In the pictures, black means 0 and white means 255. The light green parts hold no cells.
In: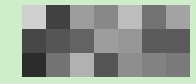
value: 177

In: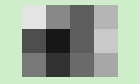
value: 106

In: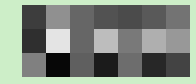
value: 95

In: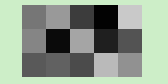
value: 75

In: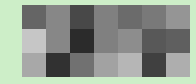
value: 113

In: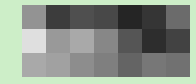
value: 141

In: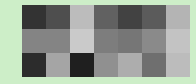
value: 31

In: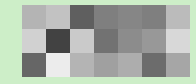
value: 180

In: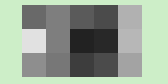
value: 61
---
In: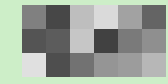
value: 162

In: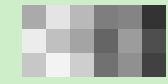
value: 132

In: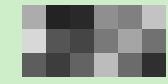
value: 128

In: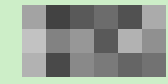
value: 81

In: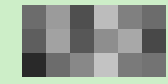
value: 128

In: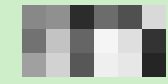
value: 80
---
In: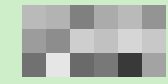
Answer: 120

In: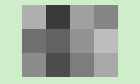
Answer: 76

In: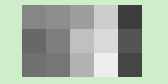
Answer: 178

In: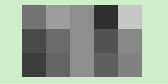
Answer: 142

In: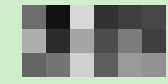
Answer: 93

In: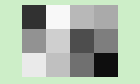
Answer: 192

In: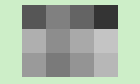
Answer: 122

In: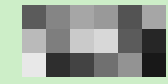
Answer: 112
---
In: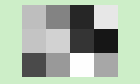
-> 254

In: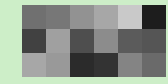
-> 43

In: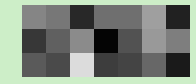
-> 220

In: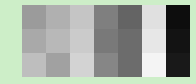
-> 211

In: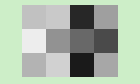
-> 26

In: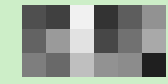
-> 191

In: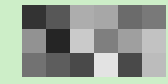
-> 73

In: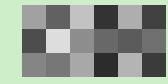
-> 168

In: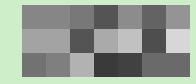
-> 178

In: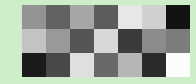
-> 223
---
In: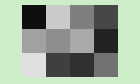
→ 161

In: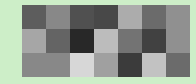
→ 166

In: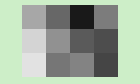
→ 212

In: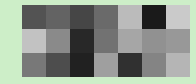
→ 194

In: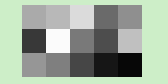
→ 56

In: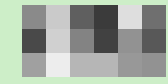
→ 73
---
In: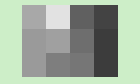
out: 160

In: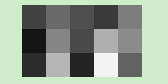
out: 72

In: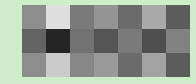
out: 122

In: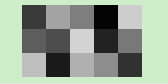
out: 211

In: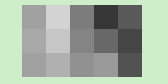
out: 132

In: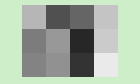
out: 152

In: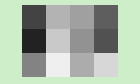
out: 201

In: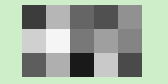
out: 120

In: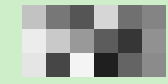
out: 92
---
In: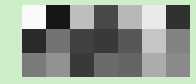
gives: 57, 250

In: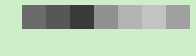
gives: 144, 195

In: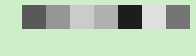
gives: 176, 223

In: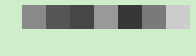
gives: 153, 205

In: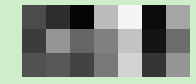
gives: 128, 245

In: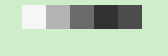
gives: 106, 246

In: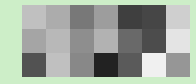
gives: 178, 240

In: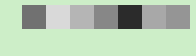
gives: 135, 217

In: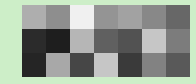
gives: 96, 240
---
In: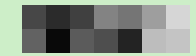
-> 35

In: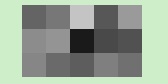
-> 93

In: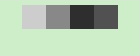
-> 136

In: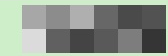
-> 89

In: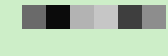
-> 198

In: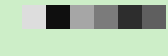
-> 123

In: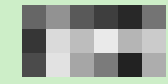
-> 123

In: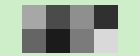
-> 27
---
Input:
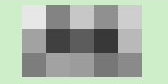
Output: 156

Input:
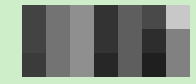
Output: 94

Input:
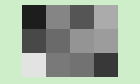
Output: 121

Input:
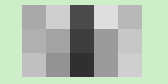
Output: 48

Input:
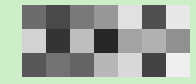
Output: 217

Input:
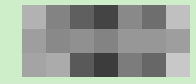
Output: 124
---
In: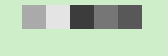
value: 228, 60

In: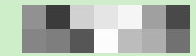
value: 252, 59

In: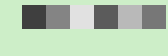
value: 225, 63

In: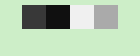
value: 240, 16

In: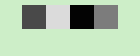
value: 219, 3

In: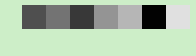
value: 224, 2

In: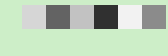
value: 242, 48
